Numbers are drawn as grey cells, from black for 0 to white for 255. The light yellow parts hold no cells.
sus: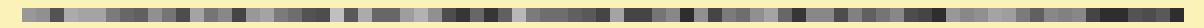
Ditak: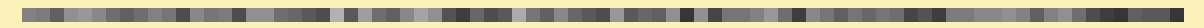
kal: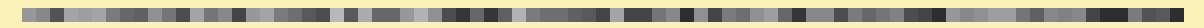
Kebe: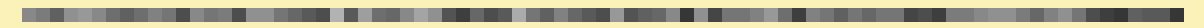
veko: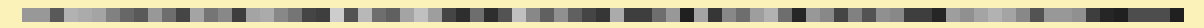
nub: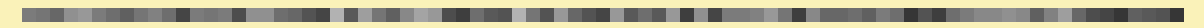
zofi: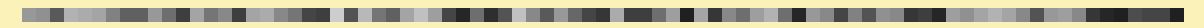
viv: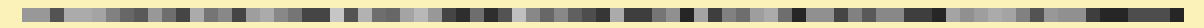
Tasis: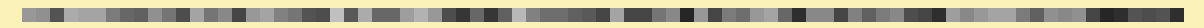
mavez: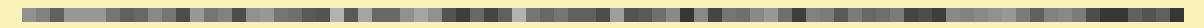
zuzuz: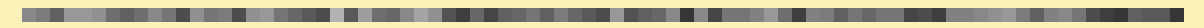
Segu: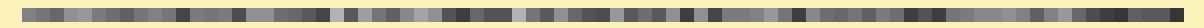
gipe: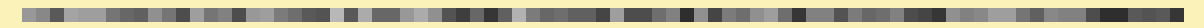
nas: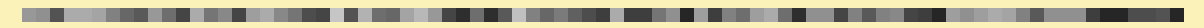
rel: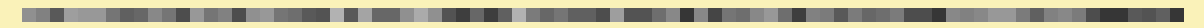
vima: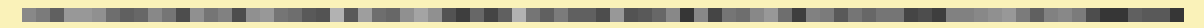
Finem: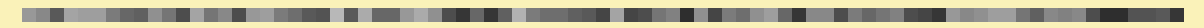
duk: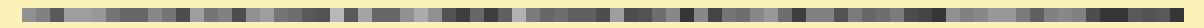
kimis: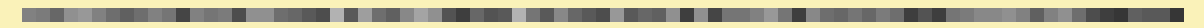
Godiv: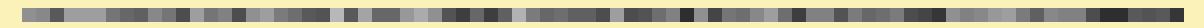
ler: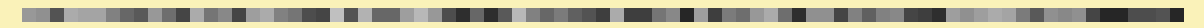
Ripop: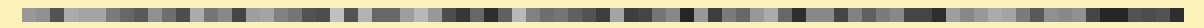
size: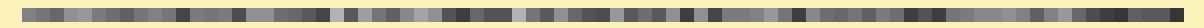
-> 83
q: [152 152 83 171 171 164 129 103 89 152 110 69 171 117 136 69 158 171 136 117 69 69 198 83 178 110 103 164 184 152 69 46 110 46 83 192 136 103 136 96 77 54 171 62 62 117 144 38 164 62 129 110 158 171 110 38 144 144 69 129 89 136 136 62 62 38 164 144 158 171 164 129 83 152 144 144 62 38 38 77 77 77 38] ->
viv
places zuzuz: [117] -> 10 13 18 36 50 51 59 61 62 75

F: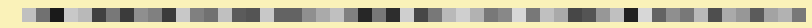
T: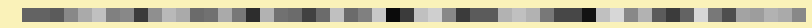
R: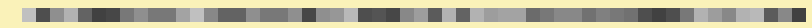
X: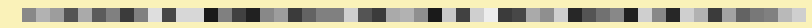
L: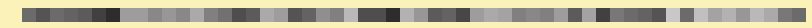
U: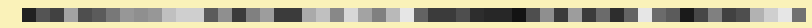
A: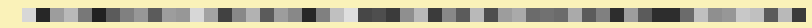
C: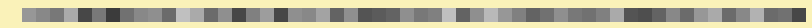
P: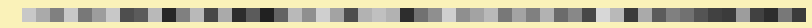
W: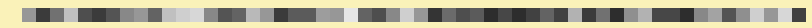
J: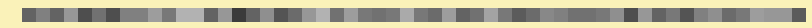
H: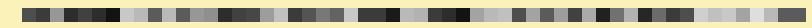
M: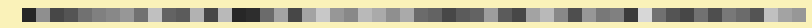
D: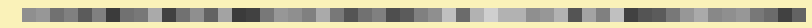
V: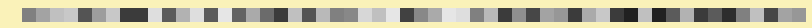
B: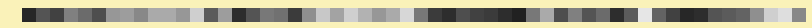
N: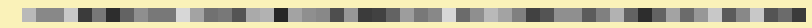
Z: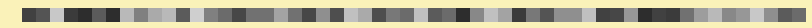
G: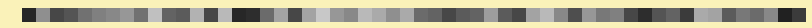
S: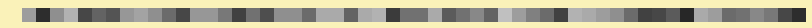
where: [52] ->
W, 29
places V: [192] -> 2 19 25 44 52
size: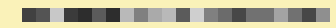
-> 22
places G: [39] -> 0 15

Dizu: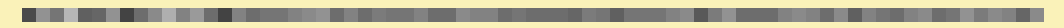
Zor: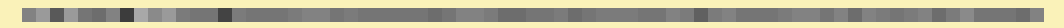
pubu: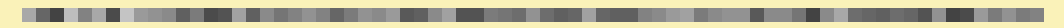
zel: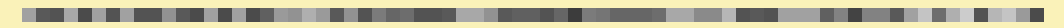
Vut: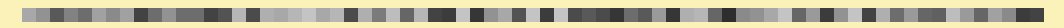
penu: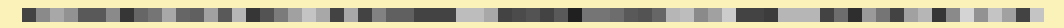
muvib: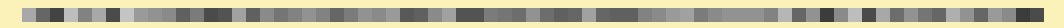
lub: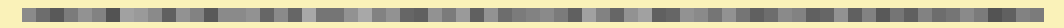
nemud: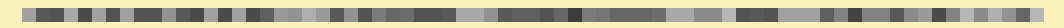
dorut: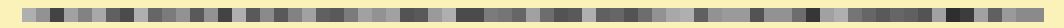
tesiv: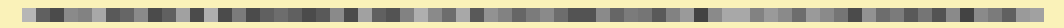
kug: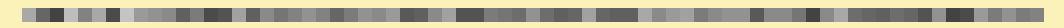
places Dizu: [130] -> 11 15 19 23 28 32 33 46 54 56 60 63 70
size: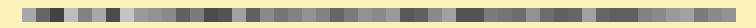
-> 51
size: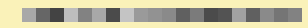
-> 20
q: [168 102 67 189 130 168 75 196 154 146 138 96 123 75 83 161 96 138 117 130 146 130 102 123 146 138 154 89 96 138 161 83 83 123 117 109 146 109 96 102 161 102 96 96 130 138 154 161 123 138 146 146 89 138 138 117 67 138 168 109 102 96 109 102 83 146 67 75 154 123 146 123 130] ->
pubu
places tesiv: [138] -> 3 8 22 29 37 41 49 54 57 66 68
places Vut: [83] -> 14 35

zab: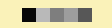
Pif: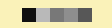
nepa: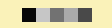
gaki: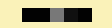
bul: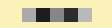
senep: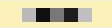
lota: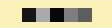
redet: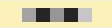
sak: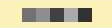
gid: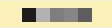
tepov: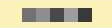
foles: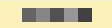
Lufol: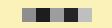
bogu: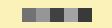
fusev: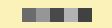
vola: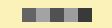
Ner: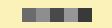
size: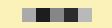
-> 5
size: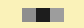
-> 3
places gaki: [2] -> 0 1 4

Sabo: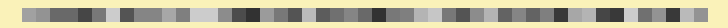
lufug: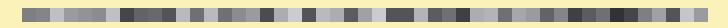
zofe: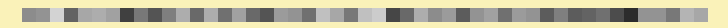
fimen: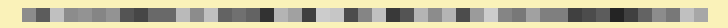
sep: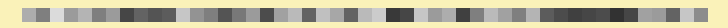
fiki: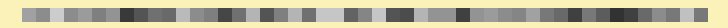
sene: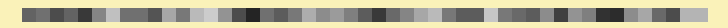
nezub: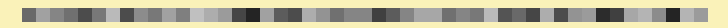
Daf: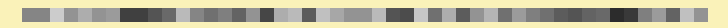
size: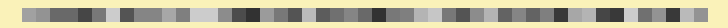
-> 49
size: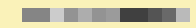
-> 12
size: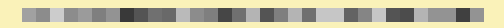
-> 33
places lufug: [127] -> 0 44
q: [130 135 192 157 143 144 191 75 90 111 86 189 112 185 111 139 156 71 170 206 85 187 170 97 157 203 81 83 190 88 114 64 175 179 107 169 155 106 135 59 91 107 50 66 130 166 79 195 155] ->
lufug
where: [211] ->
zofe, 2
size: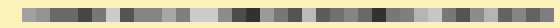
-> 38

